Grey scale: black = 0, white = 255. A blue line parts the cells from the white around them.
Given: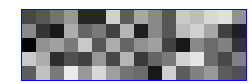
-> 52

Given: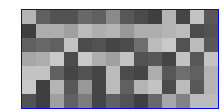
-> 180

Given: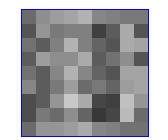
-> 149

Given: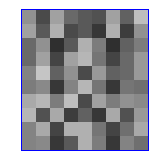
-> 153

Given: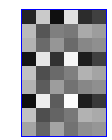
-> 56

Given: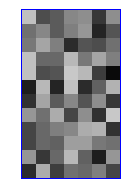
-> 112

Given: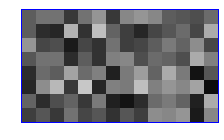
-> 12

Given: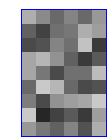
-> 201
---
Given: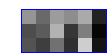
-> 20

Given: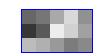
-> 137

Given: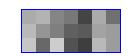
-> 156

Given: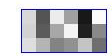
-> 111

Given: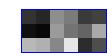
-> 78

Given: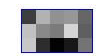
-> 116

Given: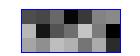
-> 43

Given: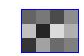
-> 127

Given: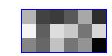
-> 5
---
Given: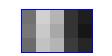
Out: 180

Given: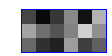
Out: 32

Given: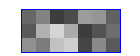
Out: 193

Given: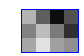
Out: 160

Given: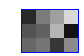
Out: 54

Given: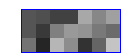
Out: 182

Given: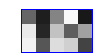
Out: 221

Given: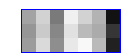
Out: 142

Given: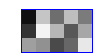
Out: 74

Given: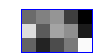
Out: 76
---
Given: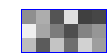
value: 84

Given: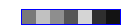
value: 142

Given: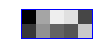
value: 238

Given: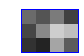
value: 123

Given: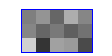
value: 102

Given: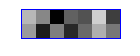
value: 2

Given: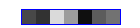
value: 218
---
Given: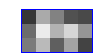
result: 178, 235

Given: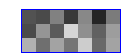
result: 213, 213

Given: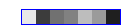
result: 129, 232

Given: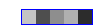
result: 142, 196

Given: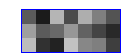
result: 151, 194

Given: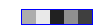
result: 33, 233
